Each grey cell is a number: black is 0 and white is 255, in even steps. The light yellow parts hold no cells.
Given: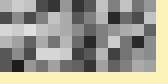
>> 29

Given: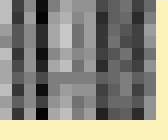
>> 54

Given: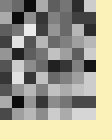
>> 159

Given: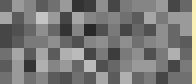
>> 154

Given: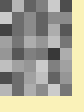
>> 109
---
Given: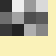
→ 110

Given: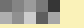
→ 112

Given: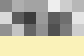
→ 217

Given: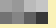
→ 162

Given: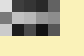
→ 121

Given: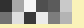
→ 48
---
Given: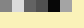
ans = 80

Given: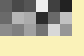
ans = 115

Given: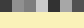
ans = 50

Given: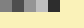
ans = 149

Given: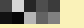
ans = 180

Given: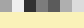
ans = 91

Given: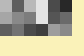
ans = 63
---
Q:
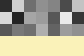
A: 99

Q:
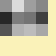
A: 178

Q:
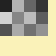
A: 169

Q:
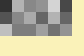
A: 159

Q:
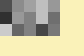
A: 129

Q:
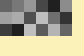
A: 91

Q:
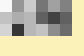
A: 194

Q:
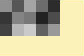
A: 202

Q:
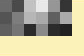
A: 138

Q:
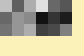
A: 64
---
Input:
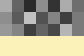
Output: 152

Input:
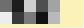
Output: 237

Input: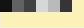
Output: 18

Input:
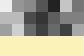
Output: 158

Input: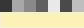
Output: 54

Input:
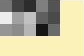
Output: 149

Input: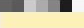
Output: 99
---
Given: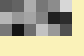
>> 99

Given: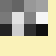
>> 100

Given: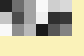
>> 110

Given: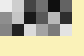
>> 206

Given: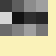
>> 94

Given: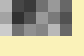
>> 70

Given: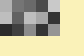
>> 117

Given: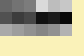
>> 115

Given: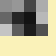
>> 151

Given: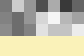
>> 205
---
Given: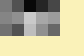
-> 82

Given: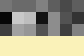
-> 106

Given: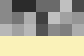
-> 43

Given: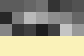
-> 92

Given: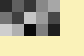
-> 96

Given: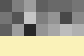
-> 127

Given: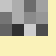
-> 173

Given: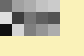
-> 161
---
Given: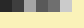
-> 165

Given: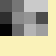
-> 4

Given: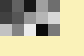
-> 131

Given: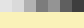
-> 124

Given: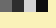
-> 106

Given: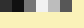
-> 117

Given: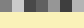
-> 96

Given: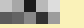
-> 100

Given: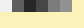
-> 39
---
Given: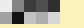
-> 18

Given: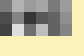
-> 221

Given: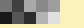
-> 86

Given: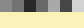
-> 115

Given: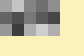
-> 61

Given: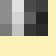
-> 193

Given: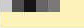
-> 78
